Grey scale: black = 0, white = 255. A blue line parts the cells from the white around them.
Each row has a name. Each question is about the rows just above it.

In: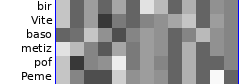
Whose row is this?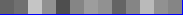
baso
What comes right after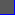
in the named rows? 166
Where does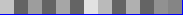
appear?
bir
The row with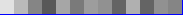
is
metiz
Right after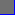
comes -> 197
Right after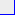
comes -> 122

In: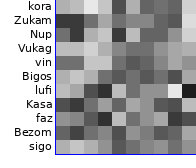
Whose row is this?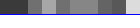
Zukam
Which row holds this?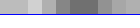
Vukag
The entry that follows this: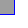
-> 100
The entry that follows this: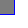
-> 88
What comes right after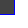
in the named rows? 112
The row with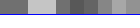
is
vin

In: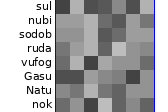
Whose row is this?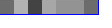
vufog
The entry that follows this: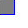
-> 67
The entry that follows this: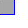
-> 147

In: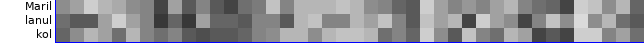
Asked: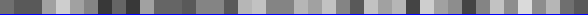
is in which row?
lanul
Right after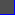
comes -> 89
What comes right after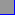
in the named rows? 132
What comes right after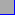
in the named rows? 141
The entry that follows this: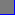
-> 194

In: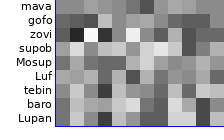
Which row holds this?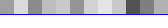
supob
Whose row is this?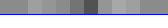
mava
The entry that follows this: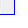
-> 139
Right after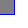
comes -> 178

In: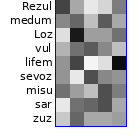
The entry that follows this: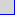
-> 125
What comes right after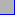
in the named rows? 113

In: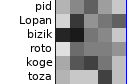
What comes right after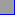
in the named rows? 200
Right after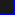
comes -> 118
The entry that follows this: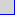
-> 56
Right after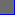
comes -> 127
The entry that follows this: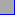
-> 86

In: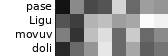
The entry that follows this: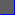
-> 116
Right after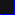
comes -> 138
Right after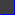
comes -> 179
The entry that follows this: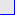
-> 105
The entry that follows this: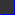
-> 191
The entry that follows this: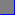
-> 51

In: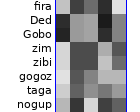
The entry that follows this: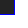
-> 154
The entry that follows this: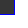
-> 214

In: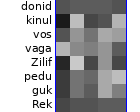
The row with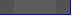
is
donid
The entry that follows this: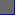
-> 169

